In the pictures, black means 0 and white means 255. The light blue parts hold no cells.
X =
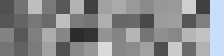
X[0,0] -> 81
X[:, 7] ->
[161, 175, 147, 217]
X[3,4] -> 81
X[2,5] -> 44
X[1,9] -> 105
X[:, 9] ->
[153, 105, 181, 140]
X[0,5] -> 179
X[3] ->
[117, 98, 123, 161, 81, 137, 152, 217, 134, 140, 161, 79, 202, 107, 178]
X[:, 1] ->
[115, 100, 87, 98]
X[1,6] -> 117
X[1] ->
[86, 100, 119, 106, 190, 123, 117, 175, 103, 105, 73, 155, 158, 85, 127]
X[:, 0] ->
[81, 86, 131, 117]

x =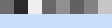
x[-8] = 109
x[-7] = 42
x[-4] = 144

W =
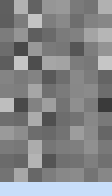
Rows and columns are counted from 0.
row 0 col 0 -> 95
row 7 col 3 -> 159
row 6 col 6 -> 139
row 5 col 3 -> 89
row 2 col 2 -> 94
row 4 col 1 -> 197
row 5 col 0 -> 132
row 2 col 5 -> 129
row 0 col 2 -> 98
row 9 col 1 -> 141
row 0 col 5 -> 122
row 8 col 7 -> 121
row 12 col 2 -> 103
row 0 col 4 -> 153
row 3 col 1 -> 73
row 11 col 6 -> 127
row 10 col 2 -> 172
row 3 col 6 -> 126
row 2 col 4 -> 123
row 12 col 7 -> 135
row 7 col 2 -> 130
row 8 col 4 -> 109
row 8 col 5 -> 115
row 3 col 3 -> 122
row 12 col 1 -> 167
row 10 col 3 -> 118
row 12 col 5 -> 139
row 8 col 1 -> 106
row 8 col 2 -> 172
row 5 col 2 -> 131
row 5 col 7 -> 100
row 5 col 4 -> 110
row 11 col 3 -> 84

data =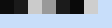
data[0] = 12
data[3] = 153
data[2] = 203

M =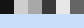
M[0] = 19
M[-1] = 101
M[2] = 168

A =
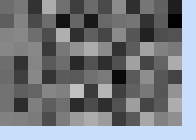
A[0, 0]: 109
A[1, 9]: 117
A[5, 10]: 142
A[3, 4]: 120
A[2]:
[132, 136, 110, 77, 175, 47, 95, 70, 139, 86, 33, 78, 82]
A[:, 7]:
[74, 104, 70, 139, 46, 122, 182, 46, 155]
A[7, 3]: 94
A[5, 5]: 89
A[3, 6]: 172
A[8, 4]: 124
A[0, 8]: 140
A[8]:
[130, 128, 123, 76, 124, 156, 172, 155, 59, 89, 167, 129, 143]
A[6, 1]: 95
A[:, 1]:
[120, 131, 136, 130, 50, 63, 95, 44, 128]
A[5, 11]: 87
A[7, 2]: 127
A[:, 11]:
[97, 92, 78, 130, 100, 87, 86, 90, 129]
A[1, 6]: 24
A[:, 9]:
[47, 117, 86, 92, 161, 89, 97, 158, 89]
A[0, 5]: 62
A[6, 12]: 147
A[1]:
[94, 131, 74, 109, 19, 102, 24, 104, 113, 117, 50, 92, 1]
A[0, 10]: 119
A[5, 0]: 107
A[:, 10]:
[119, 50, 33, 162, 69, 142, 120, 69, 167]
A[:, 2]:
[50, 74, 110, 136, 133, 136, 100, 127, 123]
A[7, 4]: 111
